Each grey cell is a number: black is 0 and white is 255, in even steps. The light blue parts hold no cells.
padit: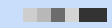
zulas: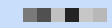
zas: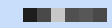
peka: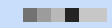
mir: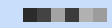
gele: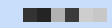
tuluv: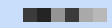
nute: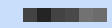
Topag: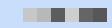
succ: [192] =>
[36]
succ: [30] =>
[73]
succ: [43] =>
[67]
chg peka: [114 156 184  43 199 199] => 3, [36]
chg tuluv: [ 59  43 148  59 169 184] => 1, [36]

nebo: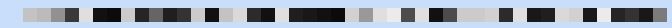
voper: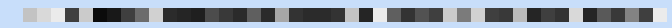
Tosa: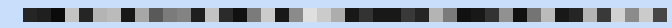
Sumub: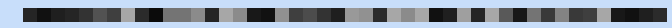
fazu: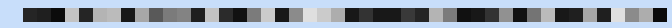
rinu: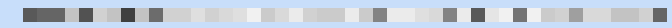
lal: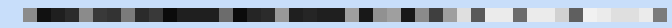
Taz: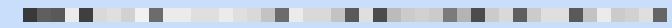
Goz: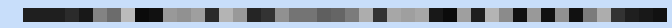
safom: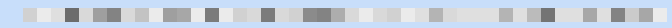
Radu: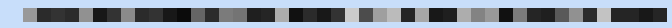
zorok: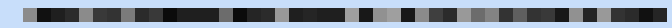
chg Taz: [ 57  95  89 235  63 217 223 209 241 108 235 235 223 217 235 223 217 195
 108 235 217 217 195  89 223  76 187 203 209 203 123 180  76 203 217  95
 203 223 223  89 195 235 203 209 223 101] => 13, [223]
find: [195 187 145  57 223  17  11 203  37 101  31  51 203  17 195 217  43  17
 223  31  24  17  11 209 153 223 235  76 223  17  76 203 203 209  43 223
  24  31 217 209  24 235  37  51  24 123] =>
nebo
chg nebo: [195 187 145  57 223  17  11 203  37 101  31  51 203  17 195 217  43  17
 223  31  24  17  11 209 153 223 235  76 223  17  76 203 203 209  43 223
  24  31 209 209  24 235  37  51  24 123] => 38, [217]
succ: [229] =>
[241]

